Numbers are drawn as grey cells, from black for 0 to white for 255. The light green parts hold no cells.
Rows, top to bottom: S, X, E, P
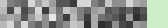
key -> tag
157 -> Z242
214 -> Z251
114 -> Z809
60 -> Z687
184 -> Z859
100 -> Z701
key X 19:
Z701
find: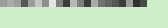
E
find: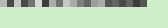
X

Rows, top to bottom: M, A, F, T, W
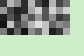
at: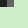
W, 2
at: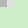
T, 5

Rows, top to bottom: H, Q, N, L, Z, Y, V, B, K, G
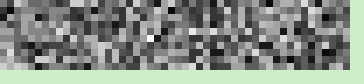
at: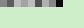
N, 39
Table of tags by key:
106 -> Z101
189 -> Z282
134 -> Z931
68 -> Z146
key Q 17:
Z146
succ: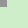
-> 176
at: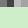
G, 23
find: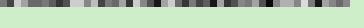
H
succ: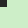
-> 121
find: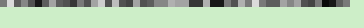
B

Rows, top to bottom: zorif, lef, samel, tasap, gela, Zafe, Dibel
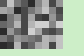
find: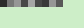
samel
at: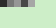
samel, 1
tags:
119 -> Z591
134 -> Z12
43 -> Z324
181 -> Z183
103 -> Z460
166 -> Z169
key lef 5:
Z591

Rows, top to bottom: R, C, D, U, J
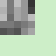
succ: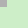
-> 122
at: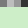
R, 2
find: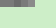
U

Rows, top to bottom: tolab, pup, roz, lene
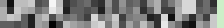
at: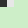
lene, 23
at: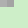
pup, 4
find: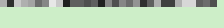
pup
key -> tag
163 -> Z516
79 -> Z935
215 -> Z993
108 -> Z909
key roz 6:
Z516
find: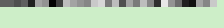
lene

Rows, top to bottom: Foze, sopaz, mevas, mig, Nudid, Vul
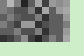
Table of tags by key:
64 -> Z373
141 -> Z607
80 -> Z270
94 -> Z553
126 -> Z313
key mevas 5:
Z270
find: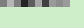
Foze
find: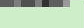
Nudid
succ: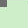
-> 80
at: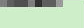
mevas, 2

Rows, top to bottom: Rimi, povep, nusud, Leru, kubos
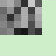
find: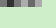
nusud
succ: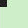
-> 22
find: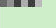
povep
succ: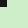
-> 78
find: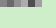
Leru
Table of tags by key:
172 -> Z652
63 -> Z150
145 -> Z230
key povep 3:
Z150
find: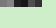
kubos

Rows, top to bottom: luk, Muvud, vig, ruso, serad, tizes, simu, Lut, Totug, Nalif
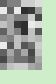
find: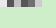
simu
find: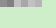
tizes
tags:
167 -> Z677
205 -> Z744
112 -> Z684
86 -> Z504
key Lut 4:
Z677
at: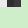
Muvud, 3
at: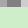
vig, 2

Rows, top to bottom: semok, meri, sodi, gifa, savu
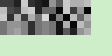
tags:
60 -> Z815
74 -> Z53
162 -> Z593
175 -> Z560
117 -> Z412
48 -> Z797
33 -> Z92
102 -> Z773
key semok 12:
Z560
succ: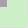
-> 132
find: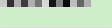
sodi

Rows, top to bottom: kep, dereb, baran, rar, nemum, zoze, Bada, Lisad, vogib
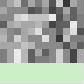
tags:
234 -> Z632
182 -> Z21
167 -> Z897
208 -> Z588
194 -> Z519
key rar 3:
Z21
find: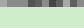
dereb
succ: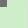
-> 167
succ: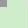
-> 69
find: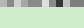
zoze

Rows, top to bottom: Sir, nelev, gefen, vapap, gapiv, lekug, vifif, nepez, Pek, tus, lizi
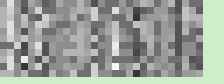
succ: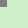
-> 141
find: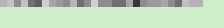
gefen
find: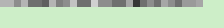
lizi

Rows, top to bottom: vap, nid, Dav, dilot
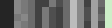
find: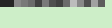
nid
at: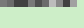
vap, 4
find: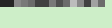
vap

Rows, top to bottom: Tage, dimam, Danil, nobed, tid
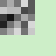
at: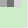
Tage, 2
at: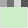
Tage, 2
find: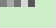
Tage
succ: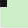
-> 103

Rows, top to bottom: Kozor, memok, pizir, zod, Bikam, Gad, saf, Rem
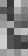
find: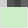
Gad
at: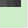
saf, 2
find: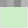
Rem

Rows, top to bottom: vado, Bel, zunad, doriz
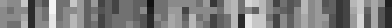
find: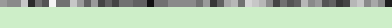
vado
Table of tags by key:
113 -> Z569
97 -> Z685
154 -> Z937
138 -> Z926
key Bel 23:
Z569
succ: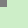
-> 138
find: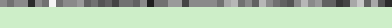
Bel

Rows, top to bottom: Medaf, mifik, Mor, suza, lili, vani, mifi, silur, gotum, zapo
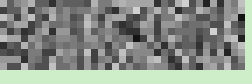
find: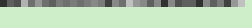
mifi
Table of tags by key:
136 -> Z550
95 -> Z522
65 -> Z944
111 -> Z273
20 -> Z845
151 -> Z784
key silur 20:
Z550
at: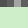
lili, 11
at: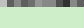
zapo, 17
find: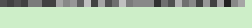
silur
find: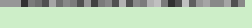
gotum

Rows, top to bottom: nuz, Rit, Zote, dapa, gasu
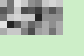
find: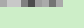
gasu
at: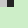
Zote, 5
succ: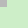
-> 116
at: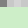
nuz, 6

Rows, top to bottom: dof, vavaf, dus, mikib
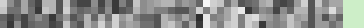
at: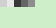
vavaf, 34
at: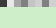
mikib, 29
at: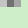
dof, 32

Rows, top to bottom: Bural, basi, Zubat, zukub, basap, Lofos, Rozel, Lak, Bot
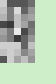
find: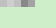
Lak
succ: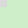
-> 99
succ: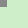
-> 163
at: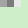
basap, 1
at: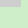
Rozel, 1
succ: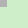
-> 123

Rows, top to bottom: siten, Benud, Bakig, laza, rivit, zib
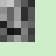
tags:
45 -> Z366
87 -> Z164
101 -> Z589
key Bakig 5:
Z164
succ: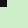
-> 32
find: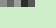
Benud
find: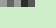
Bakig
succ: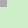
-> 115
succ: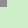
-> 101
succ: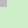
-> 199

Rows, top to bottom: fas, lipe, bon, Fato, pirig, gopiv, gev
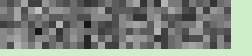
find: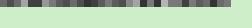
fas
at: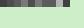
pirig, 15
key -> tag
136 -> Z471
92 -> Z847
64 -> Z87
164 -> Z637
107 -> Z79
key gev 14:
Z847

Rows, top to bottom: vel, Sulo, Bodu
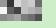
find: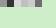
vel
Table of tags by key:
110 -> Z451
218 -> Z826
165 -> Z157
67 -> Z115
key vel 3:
Z826
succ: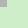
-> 165
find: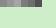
Bodu

